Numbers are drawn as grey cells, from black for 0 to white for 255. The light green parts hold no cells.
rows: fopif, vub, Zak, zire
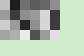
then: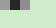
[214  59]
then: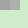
[236  81]
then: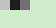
[ 91 103]
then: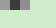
[155 214]
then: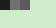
[103 143]

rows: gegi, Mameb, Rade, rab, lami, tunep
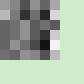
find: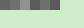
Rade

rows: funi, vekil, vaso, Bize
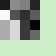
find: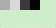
vaso
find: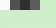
vekil
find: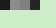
funi
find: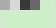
Bize

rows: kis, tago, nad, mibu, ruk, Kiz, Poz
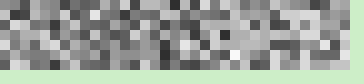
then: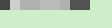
[ 94 155]
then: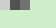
[229 124]
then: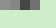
[ 94 103]

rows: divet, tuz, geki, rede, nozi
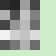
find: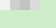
rede
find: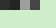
divet

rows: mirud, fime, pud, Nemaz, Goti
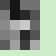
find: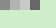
pud
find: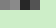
Nemaz
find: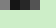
fime
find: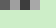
Goti
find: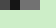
mirud

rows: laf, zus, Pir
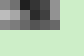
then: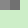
[31 52]
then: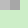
[113  43]
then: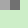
[43 64]
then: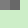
[84 93]
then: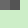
[ 93 104]
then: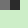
[ 64 146]

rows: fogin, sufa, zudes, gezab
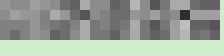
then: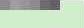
[170 140]
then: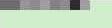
[159 159]

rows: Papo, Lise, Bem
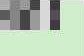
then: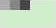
[153 216]
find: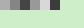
Bem
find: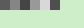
Lise
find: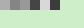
Papo
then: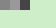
[216  60]
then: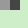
[216  60]

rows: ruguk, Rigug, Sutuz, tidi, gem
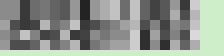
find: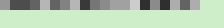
gem
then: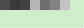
[57 77]
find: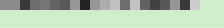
ruguk
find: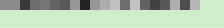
Rigug
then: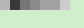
[ 47 139]

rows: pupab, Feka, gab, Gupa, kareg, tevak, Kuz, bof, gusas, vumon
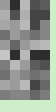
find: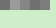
bof
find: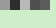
pupab
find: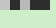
tevak
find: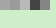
gab

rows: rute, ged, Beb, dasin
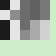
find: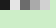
Beb
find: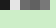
rute
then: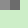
[ 97 120]

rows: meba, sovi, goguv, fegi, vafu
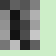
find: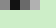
sovi
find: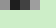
goguv
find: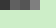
meba

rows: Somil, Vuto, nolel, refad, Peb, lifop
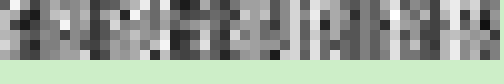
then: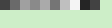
[138 224]
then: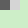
[106 224]
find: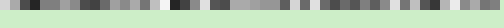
Peb
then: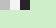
[ 66 138]

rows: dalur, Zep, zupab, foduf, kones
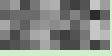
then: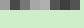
[198 157]
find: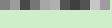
dalur
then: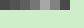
[ 73 130]

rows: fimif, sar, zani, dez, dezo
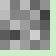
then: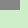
[166  62]
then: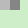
[133 166]
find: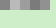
dezo
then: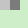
[186 102]
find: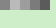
zani

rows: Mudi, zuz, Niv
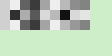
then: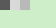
[ 17 217]
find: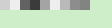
Mudi

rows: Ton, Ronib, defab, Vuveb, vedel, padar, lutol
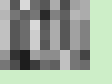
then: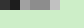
[118  68]
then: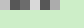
[ 87 161]
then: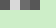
[172  77]
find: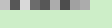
Ton
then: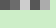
[ 87 161]

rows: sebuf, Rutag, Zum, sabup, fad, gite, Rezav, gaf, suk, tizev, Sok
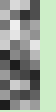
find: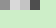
sebuf
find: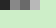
gite
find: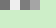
Zum

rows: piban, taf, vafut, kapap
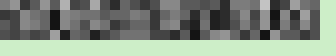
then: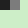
[ 68 136]
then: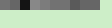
[124 114]

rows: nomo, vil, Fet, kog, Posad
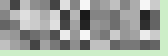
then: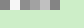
[172 246]
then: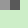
[110 132]
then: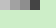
[162 120]
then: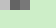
[120  89]
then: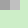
[132 172]

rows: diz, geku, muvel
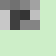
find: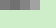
diz
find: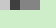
muvel

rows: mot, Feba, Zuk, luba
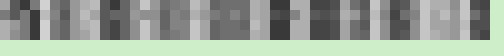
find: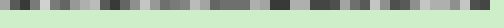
mot
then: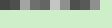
[197 175]
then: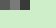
[187 131]
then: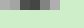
[89 79]
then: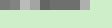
[164  57]
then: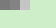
[164 101]

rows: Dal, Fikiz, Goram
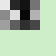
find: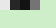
Dal
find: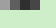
Goram

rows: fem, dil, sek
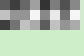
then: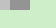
[245 136]
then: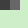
[160  51]
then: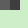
[103 160]
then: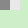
[115 245]
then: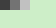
[170  93]
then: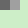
[ 51 125]

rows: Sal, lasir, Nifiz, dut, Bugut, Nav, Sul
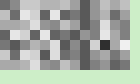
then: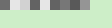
[180 109]
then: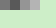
[109 160]

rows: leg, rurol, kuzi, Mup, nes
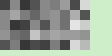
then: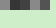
[147 113]
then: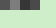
[ 65 125]
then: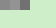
[174  83]
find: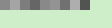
rurol
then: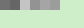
[156 147]

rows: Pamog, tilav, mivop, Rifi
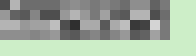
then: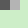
[180  78]
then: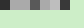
[ 66 212]
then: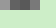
[133 109]
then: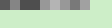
[98 89]

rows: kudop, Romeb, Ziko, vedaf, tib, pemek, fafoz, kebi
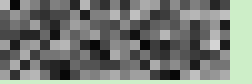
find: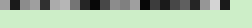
tib
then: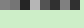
[128 171]

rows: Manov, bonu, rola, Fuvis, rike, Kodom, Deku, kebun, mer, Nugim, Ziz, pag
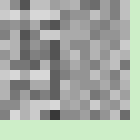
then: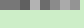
[128 170]
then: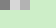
[203 119]
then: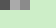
[139 179]

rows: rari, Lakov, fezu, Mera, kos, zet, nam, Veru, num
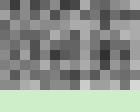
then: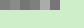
[159 138]
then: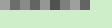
[118  71]

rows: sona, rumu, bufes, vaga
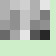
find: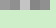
bufes
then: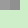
[196 134]

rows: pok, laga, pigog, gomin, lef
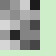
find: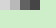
lef
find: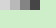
pigog
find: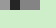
gomin

